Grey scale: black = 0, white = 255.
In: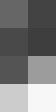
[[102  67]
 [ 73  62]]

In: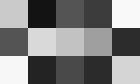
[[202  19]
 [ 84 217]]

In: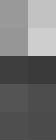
[[153 194]
 [150 206]]

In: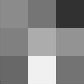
[[139 117]
 [128 172]]

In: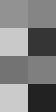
[[146 133]
 [201  53]]

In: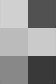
[[208  81]
 [187 202]]

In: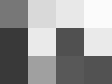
[[119 217]
 [ 57 234]]

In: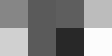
[[134  90]
 [208  90]]
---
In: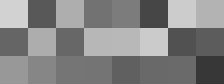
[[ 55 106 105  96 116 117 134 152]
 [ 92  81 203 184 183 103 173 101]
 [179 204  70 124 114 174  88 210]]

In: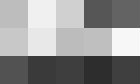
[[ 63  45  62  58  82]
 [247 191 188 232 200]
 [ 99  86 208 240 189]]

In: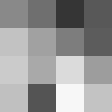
[[195 247  84 192]
 [157 219 169 203]
 [ 92 125 161 194]
 [ 88  53 111 137]]

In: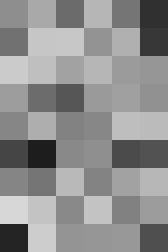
[[ 79 152 150 148 205  36]
 [156 129 195 137 195 215]
 [183 162 131 185 117 133]
 [ 82  75 143 137  29  69]
 [187 190 135 130 174 134]
 [145 160 154  86 108 157]
 [150 155 182 162 191 203]
 [ 55 176 147 199 198 113]
 [ 48 117 182 107 169 142]]

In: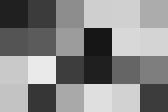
[[ 60 210 223 169  54 195]
 [126 101  31  61 234 201]
 [212 216  22 156  91  84]
 [172 208 207 141  59  32]]

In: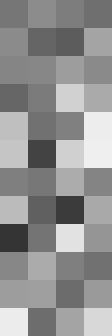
[[216 164 109 236]
 [154 108 159 157]
 [113 127 171 135]
 [149 226 116  52]
 [169  59  96 187]
 [132 172 119 127]
 [239 208  67 197]
 [237 128 113 191]
 [170 209 123 102]
 [138 157 135 133]
 [164  92 101 139]
 [111 125 140 118]]
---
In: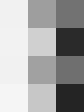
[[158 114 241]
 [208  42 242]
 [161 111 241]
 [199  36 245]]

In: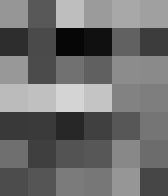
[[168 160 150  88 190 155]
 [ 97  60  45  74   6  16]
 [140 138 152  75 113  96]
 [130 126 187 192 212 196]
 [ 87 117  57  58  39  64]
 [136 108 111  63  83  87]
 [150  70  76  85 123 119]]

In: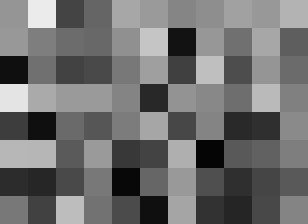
[[152 179 149 235  68 101 167 154 133 142 161]
 [167  94 152 126 108 104 144 197  18 151 112]
 [149 107  15 112  66  73 120 159  64 191  77]
 [186 128 228 170 154 154 132  40 147 136 110]
 [ 47 138  61  15 106  86 124 166  71 132  41]
 [ 97 126 183 182  90 154  56  67 175   5  89]
 [ 69  89  44  38  73 120   8 102 153  79  47]
 [ 72 132 120  65 189 114  75  15 165  50  37]]

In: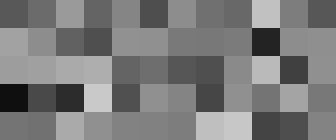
[[125  87  88 107 154 100 133  78 141 112 104 193]
 [141 143 162 141  97  79 145 144 121 120 123  35]
 [ 64 144 157 160 170 174 100 110  86  79 138 186]
 [164 120  15  73  44 201  80 144 132  70 144 116]
 [ 78 131 116 113 170 144 130 129 125 191 199  68]]

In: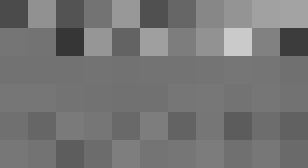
[[161 163  75 145  83 115 152  80 102 135 148]
 [129  60 117 115  54 150  99 159 125 146 202]
 [117 112 114 114 114 115 114 115 115 116 118]
 [118 114 118 118 115 114 113 113 118 119 115]
 [109  97 112 102 122 118 105 125  99 118  92]
 [119 106 119 115  93 108 126 116 118 124 112]]

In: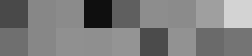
[[159 211  73 135 139  15  95 141 139]
 [106 116 111 135 144 143 148  75 146]]

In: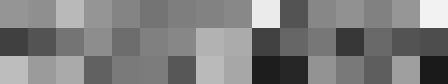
[[150 242 149 143 185 149 132 116 126 130 136 235  83 135 145 129]
 [ 83  77  64  83 116 141 109 128 135 178 171  65 102 119  55 105]
 [159  26 189 155 170  97 122 124  87 186 167  29  38 147 121  94]]

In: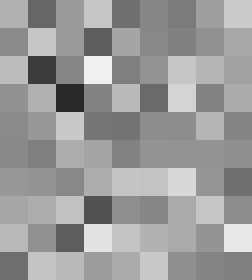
[[158 202 177 102 154 198 112 134 123]
 [144 168 138 198 154  93 165 136 129]
 [181 161 188  60 134 240 127 147 198]
 [131 170 146 177  41 131 186 106 212]
 [181 132 138 152 201 118 116 141 141]
 [148 143 136 127 172 164 130 148 147]
 [149 112 151 148 136 173 197 195 216]
 [198 141 166 173 194  82 142 134 170]
 [148 232 185 145  93 226 196 177 170]
 [132 127 110 196 186 156 171 201 143]]
